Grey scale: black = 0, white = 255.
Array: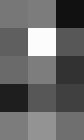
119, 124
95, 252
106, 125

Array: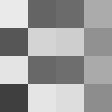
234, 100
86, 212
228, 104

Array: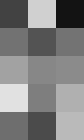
66, 208
114, 83
162, 135

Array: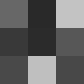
103, 41
57, 43
73, 191

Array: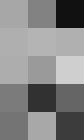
167, 130
175, 180
173, 154

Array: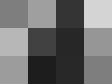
126, 159
183, 65
156, 29

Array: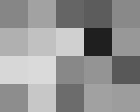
134, 162
176, 193
215, 218

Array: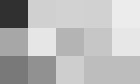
48, 208
167, 230
121, 145

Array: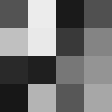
83, 236
192, 233
41, 31
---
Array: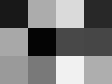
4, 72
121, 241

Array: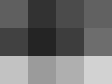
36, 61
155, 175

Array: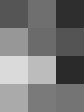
107, 84
188, 42

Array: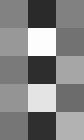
253, 114
45, 166

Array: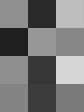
151, 135
55, 214

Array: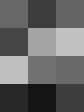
164, 193
113, 106

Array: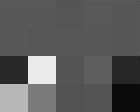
87, 87
235, 84

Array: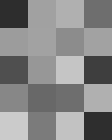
162, 140
151, 197

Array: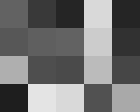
95, 98
78, 74
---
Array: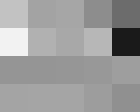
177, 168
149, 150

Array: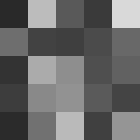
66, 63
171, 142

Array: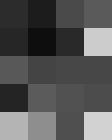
14, 41
68, 71

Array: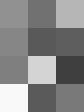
89, 94
212, 63

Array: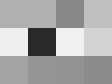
41, 240
149, 146

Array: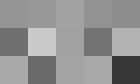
202, 161
105, 164
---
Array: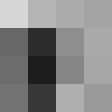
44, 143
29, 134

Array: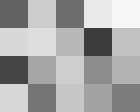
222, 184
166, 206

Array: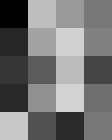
163, 209
91, 187

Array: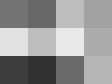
190, 233
50, 105

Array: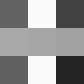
165, 161
249, 36

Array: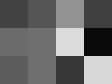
111, 219
111, 55

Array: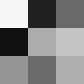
173, 196
107, 174

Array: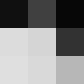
213, 50
217, 183

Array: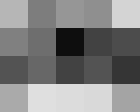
110, 14
103, 66
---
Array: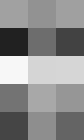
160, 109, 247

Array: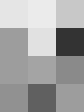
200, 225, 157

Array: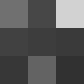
210, 61, 55

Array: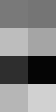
117, 189

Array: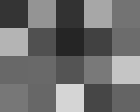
115, 65, 84, 103

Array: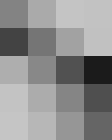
194, 162, 136, 195

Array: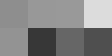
220, 102
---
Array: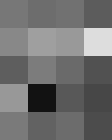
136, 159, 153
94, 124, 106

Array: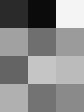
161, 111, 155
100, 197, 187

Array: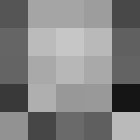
101, 187, 198
100, 169, 183

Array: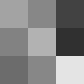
130, 178, 48
108, 135, 228

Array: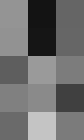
146, 21, 102
94, 154, 124

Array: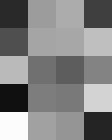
79, 165, 167
186, 112, 93

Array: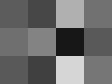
111, 131, 23
89, 64, 214
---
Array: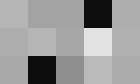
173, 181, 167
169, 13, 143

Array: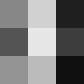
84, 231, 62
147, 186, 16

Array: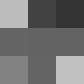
101, 99, 99
130, 101, 193

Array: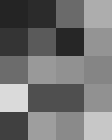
52, 90, 38
108, 153, 145

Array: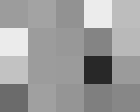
235, 156, 152
194, 156, 155

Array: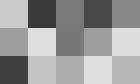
157, 222, 119
63, 194, 173
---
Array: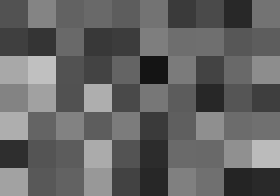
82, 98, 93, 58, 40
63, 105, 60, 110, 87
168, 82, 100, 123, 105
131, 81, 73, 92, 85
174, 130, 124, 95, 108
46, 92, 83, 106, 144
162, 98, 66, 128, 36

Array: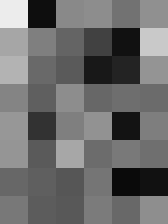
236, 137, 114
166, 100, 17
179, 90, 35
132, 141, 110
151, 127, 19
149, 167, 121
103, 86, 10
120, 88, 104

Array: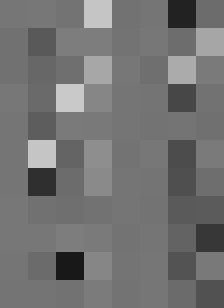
118, 115, 114, 34
113, 125, 115, 109
113, 111, 119, 171
119, 201, 117, 71
117, 122, 117, 116
117, 100, 115, 76
117, 108, 117, 79
119, 111, 117, 90
119, 125, 115, 99
117, 24, 116, 83
116, 114, 115, 107

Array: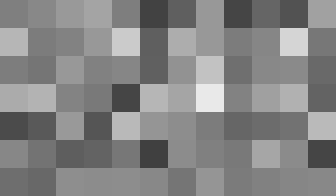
127, 153, 126, 95, 69, 82
182, 130, 203, 173, 124, 213
125, 152, 134, 146, 111, 138
171, 131, 69, 165, 130, 177
75, 153, 185, 141, 102, 114
135, 94, 119, 140, 121, 139
110, 142, 141, 117, 123, 134

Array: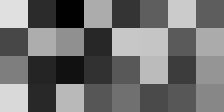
224, 1, 52, 203
71, 144, 199, 90
126, 17, 88, 60
217, 185, 112, 87

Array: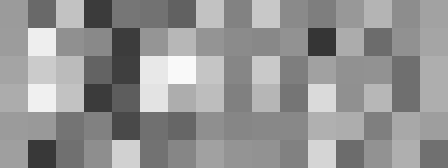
155, 194, 118, 97, 130, 138, 152, 141
156, 144, 60, 183, 139, 146, 172, 145
164, 187, 63, 249, 134, 126, 145, 111
172, 194, 93, 173, 128, 117, 144, 111
155, 116, 73, 102, 134, 136, 173, 168
159, 112, 209, 134, 148, 129, 108, 175

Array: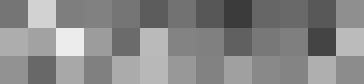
117, 126, 117, 114, 59, 105, 143
173, 236, 107, 131, 96, 127, 187
146, 168, 171, 152, 160, 132, 140

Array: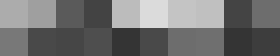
172, 90, 188, 196, 68
120, 70, 52, 109, 52
